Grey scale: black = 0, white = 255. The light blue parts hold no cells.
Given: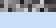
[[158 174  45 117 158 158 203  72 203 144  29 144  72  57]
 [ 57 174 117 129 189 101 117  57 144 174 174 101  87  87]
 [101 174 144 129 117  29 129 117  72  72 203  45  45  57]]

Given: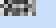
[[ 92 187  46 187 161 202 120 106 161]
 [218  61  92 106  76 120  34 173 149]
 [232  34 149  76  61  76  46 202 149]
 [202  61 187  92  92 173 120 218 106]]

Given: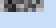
[[177 103  25 103  91  78 132  91 163  64 148]
 [177 118  50  37 103 132  91 163 103 192 192]
 [192  64  78  37 148 177 118  78  64 148 148]]

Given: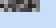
[[ 35 133  61  74 105 148  90  35  49 120]
 [148 175 105  90  49  61 133  49 120 120]
 [191  90 161  61 120  74  74  61 175 133]]

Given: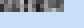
[[ 48 119 103  76  76 170  48 170 132  32  64 146 146 185 132 119]
 [ 48 119 132  76 119 158  90 170  90  32 103 158 103  90  76 119]
 [132  90 146 103 119 185  32 158 119  64  64 146 103 103  76  90]]

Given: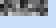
[[ 22  95  52 111 178  36  82 178 124  95  82 137]
 [166  66  95 124 137  36  52 111 111 111  52 111]
 [ 66  95 137  95 137 111 124  82  82  52  82  52]
 [153  82 206 166 166 153 137 153 191 153  66 124]]
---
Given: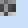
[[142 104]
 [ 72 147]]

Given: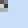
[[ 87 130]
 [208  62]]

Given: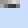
[[148 159]
 [172 115]]

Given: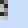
[[ 48 138]
 [179  43]]

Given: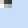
[[213  68]
 [252 190]]

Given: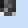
[[ 28 106]
 [ 22  84]]

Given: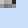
[[193 165]
 [151 113]]

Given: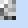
[[219 248]
 [251 139]]
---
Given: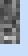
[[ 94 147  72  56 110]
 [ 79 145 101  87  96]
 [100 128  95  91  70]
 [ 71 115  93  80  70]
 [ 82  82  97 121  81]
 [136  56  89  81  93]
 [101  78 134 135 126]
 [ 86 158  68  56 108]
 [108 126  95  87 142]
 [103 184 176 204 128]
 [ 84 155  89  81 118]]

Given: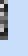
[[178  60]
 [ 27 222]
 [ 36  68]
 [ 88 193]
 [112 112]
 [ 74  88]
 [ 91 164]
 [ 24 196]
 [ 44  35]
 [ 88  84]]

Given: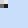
[[235 213]
 [ 29 103]]

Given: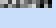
[[  1  97  38 100 141  84 119 183  83 214  65 192 184]
 [ 38 173   5  83 214 168 126 133  60 113 167  51 121]]

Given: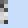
[[129 101]
 [204  62]
 [ 79 163]
 [229 210]
 [212 218]
 [ 63 187]]

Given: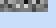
[[129 162  48 193 110  17 134 118 152 171  81 171]
 [ 87 126 143  81 123 212 123 204 122  61 120  89]
 [134 120 117  72 125 127 126 113 103 124 141 113]]
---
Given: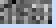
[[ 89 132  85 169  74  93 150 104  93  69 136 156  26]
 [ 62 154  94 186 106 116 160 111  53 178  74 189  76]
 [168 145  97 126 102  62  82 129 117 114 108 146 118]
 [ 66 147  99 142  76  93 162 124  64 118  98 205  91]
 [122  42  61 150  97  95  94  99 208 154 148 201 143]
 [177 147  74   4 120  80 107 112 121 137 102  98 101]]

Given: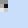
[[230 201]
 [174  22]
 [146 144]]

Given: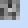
[[119 154 160 103 192]
 [ 74 136 103  70 153]
 [ 65 137 197 167 127]
 [146 146  48 164 109]
 [124 116  68 137 128]]

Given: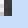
[[196  64  58]
 [235  58  56]
 [220  64  60]
 [245  60  62]]

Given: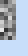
[[108 164  64 163]
 [ 57 132 187 127]
 [231  49 102  98]
 [186 147 175 111]
 [207 129 172 140]
 [121  85 210  99]
 [ 90 143 167 135]
 [206 188 110 127]
 [154 134 158 139]
 [115  71 145 185]]

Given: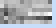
[[132  99 164 137 179 137 201 196 205 205 184 161 185]
 [123 191 145 155 124 102 131 125 114  83  94  67  44]
 [144  66 128 140 160 166 169 231 212 224 205 230 251]
 [121  96 144 130 166 176 183 195 158 165 163 164 158]
 [216 149 183 177 188 182 178 170 198 204 205 192 194]
 [200 182 192 194 187 142 174 166 186 180 187 183 117]]

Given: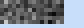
[[ 67 199 105  83 126  89 133  94  84  79  29 107  13  62 148  96]
 [126 120  78 105 113  43  94  80 150  85  91 116 107  84  87 100]
 [ 57  98 139  58 115  93 107  84 126  81  60  70  28  10  54  48]
 [ 76  46  87  80 113 112  69 145  35  84  68 102 103  75  68  64]
 [103 115  65 105  52  90  47  67  87  88  87  67  44  90  62  37]
 [ 78 170 109  88 126  70  49 107 123  85  63  99  54  99 123  72]]

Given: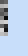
[[190 176]
 [214  21]
 [ 98  49]
 [196 208]
 [134   8]
 [ 87 113]
 [103  52]
 [181 191]
 [ 89 102]]
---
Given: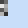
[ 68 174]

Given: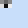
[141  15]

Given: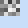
[113 145 247 127]

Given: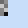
[107 119]

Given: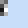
[147 193]

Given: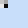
[199  11]

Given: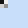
[ 16 146]

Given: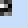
[128 156  47]

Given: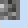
[106 135  79 153 115]
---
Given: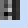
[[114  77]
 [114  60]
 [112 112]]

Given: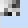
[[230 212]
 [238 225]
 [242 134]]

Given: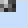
[[180 209]
 [ 91 166]
 [143  35]]

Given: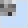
[[150 191]
 [ 81 157]
 [132 132]]

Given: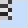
[[210 212]
 [ 59  57]
 [226 228]]

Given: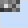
[[131 143]
 [117 222]
 [ 48  77]]
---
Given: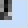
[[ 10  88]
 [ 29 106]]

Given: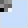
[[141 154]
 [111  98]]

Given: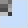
[[141 108]
 [ 93 154]]

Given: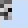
[[ 96  96]
 [203 203]]

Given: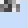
[[ 63 117]
 [143  61]]

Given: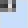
[[ 89 192]
 [ 48 222]]
